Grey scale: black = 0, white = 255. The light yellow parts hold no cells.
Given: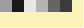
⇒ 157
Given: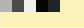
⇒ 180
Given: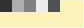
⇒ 50
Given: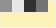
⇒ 144
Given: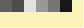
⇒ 96
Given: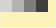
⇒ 211
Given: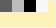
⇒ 93
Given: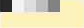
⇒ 41
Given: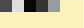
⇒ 74
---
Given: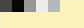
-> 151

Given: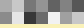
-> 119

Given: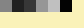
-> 55

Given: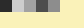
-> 162

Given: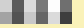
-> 219

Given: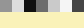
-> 16

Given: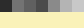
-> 96

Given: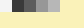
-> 92
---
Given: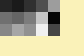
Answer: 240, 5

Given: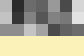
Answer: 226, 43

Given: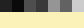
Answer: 204, 10

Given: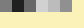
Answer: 209, 32

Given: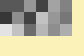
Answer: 227, 55

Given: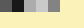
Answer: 201, 24
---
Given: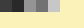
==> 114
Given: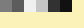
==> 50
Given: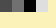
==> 2
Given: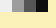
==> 86
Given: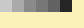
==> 98
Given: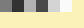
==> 212
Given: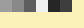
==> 38
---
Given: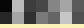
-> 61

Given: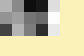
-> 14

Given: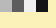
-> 239

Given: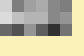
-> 160

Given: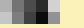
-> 76

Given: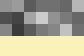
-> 91

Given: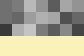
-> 185

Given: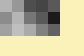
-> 78

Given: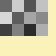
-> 84
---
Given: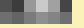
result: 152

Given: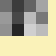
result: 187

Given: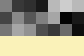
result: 87

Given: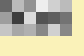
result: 219

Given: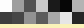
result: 81

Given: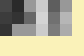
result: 103

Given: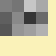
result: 54

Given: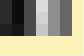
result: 73

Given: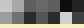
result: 95

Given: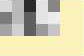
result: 94
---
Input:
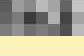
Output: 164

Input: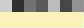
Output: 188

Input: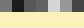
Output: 214

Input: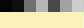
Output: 72

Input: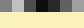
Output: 41

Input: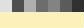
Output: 131

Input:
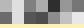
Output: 46

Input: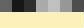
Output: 192

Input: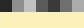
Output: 58
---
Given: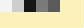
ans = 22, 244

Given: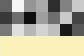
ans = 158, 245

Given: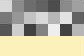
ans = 216, 238

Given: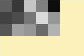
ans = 118, 218

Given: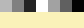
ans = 254, 254

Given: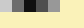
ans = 16, 203

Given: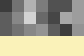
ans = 105, 211

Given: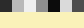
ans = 143, 239

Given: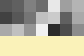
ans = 192, 241

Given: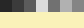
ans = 219, 219
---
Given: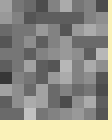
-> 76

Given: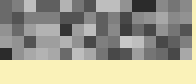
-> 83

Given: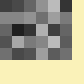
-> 101

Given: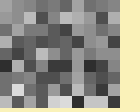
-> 101

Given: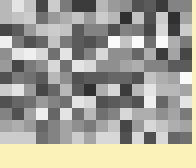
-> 122
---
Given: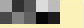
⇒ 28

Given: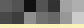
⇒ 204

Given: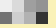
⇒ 52

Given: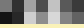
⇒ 98

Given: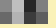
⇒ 94

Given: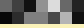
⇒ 17

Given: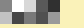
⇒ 154
